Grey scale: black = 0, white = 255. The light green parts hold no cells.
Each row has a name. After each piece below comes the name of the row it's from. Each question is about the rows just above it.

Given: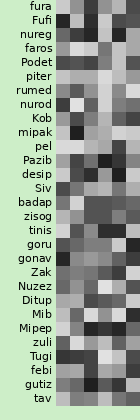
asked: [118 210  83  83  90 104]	badap
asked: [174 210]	mipak
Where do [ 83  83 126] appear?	zisog
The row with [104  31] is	gutiz
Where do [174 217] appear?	piter
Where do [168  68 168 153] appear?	febi
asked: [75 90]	Ditup

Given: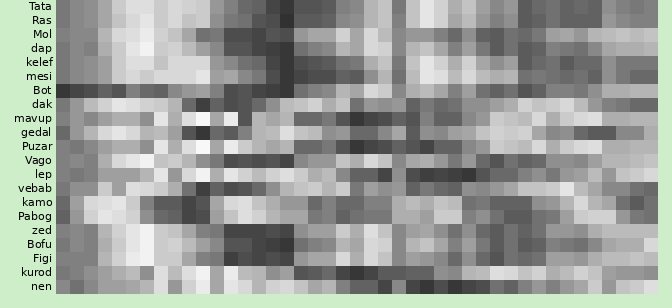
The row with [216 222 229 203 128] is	kamo
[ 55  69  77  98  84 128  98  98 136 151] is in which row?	mavup
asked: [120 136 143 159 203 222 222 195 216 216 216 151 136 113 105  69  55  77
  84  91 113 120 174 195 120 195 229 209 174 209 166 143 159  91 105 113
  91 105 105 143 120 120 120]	kelef

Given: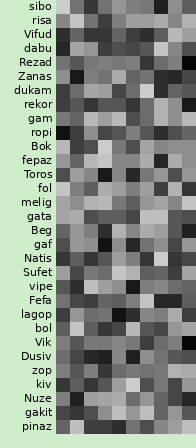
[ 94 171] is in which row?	fol
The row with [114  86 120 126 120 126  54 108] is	Rezad
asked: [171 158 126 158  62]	fol
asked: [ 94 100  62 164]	Sufet
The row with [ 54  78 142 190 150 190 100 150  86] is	gakit
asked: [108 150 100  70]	Nuze

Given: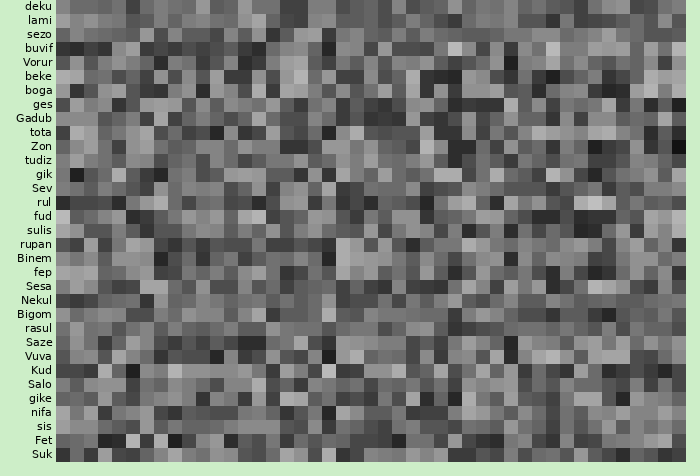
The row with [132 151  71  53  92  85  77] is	nifa
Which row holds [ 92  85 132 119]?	Bigom
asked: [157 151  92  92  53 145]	gik
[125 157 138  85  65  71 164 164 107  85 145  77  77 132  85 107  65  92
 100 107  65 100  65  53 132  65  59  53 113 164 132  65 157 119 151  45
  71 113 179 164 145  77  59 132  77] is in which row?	Sesa
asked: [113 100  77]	sis
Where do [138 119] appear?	Binem
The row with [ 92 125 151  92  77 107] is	Nekul

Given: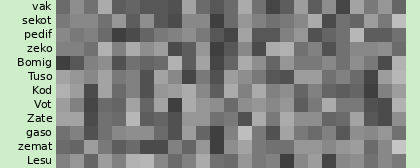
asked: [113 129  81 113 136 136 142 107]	zeko
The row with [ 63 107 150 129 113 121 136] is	sekot
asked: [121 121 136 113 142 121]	Bomig
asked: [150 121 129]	Lesu
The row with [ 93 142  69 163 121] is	vak
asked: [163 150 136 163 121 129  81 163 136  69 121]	Tuso
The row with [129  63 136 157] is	Lesu

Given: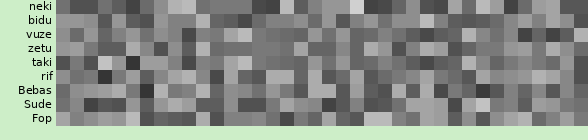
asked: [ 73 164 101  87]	rif
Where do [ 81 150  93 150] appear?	Sude
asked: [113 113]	zetu
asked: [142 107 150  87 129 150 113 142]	bidu
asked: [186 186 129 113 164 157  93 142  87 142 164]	Fop
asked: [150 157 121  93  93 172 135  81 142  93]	zetu
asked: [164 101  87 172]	rif

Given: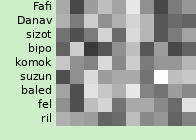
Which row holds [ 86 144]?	bipo
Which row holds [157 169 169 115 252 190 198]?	suzun

